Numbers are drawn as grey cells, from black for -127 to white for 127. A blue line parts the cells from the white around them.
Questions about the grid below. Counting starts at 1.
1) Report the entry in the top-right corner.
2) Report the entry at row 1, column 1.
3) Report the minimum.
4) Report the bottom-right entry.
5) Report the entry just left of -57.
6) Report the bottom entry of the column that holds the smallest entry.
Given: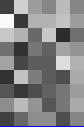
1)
5
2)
-63
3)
-83
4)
5
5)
35
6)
-49

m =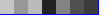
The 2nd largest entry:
58
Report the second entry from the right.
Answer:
-47
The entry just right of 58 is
-93

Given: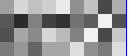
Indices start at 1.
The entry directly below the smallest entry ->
38
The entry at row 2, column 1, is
-39
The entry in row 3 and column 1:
-46
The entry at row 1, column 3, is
65
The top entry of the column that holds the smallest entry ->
86
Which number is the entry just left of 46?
-54
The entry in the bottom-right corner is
93
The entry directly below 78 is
-62
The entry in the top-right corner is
46

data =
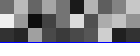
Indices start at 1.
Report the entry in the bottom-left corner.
-77
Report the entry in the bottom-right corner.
-77
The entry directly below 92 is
-54
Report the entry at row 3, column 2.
-89
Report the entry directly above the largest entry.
-18
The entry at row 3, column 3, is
32
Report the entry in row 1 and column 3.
-26
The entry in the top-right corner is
71
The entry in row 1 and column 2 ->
59

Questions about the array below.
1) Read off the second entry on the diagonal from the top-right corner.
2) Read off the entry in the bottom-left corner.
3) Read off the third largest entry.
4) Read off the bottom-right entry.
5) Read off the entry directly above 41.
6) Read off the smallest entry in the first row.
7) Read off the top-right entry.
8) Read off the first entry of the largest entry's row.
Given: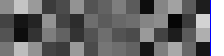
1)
-68
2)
-9
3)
61
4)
-106
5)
-98
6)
-114
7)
-98
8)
-60

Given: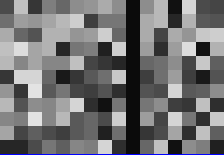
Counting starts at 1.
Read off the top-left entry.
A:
-52
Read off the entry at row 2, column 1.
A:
-16
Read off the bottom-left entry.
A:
-89
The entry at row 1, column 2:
64
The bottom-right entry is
-95
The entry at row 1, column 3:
-73
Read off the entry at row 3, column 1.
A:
43
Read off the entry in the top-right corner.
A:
-58
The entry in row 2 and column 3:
21
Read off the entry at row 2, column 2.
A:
29

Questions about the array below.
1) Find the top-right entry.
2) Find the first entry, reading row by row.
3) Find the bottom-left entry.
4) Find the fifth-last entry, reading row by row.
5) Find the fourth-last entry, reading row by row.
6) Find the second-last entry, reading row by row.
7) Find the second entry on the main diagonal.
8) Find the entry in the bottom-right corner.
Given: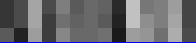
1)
-58
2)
-73
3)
-37
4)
29
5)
21
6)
45
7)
-52
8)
-52

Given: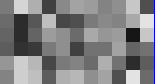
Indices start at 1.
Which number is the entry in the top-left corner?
-5
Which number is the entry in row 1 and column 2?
85
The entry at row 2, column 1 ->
-20
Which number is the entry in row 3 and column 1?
-27
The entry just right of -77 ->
-70
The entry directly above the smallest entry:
41
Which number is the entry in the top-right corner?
-48
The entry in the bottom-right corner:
-20
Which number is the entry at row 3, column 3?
-27
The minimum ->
-105
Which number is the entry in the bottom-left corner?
3
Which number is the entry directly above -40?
47

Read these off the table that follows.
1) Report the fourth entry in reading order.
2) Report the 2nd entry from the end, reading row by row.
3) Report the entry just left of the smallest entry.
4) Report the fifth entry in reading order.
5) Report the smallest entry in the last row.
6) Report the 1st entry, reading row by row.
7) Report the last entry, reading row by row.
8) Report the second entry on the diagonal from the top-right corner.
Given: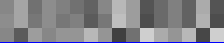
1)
13
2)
-56
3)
21
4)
0
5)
-63
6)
7
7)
79
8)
49

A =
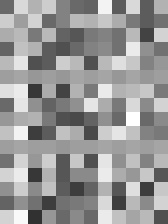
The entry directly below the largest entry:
65
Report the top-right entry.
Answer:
50
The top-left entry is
-22
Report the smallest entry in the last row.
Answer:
-78
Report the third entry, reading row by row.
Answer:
50
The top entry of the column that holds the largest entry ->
89
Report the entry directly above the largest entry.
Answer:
89
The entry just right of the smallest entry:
23
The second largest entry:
121
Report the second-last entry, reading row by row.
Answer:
57
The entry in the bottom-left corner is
83
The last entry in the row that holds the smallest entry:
-47
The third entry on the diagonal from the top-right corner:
57
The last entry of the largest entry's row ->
10
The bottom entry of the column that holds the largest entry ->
37
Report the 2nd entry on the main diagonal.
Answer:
30
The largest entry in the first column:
95
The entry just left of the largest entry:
-22
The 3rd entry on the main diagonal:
-6
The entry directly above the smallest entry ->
-14
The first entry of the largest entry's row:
23

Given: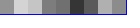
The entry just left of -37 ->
-74
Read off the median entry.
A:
12

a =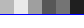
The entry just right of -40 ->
-11
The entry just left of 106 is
57

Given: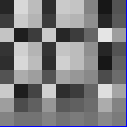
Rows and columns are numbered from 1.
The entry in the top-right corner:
-44
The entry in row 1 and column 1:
-89
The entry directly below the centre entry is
37
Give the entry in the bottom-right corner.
-4
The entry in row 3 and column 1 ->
68
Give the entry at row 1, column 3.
60
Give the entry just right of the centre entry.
60
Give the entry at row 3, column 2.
-97
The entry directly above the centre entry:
68
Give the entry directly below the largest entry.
-89
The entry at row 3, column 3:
-67
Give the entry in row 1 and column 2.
88
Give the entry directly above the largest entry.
-89
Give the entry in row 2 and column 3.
52
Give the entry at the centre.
80

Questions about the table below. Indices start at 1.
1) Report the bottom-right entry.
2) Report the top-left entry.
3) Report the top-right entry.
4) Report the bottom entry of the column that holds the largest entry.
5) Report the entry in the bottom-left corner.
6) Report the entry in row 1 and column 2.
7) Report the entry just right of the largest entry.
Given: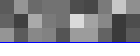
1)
-36
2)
-36
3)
15
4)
28
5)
21
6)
21
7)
35

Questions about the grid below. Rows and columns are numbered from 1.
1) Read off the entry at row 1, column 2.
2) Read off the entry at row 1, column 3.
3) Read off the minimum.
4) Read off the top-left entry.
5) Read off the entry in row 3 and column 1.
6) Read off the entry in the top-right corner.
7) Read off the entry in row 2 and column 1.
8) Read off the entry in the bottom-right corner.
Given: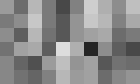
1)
-19
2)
55
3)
-90
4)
27
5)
13
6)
63
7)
-5
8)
20
